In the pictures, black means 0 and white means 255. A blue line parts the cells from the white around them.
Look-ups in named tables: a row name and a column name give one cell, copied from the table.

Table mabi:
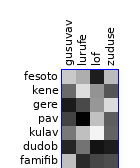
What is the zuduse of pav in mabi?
93
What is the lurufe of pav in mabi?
2
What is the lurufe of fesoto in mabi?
174
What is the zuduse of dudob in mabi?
29
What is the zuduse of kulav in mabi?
98
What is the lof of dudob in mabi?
19
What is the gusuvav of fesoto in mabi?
201
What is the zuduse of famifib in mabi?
77
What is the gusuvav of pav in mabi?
67
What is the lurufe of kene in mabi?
221
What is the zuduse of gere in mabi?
219
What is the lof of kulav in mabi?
244
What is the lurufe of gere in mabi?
73
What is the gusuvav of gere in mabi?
27
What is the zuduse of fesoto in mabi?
187
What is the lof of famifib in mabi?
70
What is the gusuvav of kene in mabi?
106
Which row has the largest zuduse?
gere

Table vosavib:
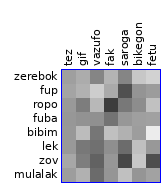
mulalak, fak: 149
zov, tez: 167
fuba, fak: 115
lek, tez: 153
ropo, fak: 60
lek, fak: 143
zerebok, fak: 180
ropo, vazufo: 184
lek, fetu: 152
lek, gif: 120
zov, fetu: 78
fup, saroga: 80
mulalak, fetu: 162
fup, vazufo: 205
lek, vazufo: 112

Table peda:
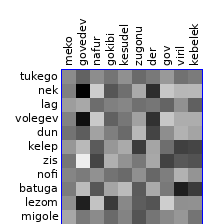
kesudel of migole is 131
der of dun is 68
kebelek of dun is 164
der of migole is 117
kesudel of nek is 111
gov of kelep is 110
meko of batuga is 124
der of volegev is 49
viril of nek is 183
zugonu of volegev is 161
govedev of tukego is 98
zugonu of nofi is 144
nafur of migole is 139
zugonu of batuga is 91
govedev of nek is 2
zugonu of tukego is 106
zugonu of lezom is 93
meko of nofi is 133
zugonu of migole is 84
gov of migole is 137

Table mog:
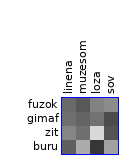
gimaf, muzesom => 100
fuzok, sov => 140
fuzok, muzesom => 88
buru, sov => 161
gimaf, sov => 75
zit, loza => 217

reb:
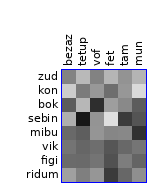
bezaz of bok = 92
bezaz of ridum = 160
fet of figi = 81
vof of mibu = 149
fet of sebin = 223
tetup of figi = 106
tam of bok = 137
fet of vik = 86
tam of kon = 151

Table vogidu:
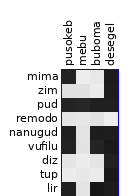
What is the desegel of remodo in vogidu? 238
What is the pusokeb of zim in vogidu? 225
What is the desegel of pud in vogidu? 32
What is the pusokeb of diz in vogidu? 229
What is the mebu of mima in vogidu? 237
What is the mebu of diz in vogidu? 236
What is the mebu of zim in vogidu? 225

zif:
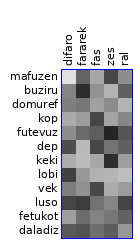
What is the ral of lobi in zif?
189
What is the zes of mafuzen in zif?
70
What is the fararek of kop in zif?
157
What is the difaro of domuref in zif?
127
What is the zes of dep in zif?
115
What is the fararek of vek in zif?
145
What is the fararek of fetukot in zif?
109
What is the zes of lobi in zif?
180
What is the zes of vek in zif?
171
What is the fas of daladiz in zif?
110
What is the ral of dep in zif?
96

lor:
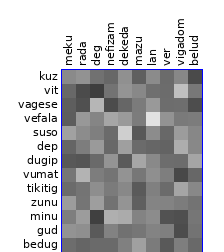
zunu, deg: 158
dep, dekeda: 159
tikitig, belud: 136
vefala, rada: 152
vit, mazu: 136
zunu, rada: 117
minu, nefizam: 175

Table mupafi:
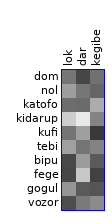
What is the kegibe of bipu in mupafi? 90
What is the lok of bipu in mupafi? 72
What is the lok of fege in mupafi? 70
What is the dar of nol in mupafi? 118
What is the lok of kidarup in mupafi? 205
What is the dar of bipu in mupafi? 155
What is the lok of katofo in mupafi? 109
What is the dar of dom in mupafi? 70
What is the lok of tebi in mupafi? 160
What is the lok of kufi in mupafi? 117

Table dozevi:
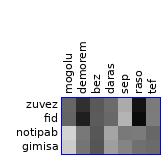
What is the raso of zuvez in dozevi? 20
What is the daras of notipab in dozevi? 165
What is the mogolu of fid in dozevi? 100
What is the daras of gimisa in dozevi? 158
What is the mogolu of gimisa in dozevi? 203
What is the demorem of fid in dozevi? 31
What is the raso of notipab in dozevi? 123
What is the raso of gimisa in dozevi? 112

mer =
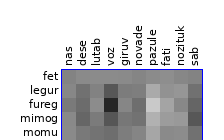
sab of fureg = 101
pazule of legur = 170
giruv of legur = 124
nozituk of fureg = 136
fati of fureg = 164
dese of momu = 121
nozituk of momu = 140
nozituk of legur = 150

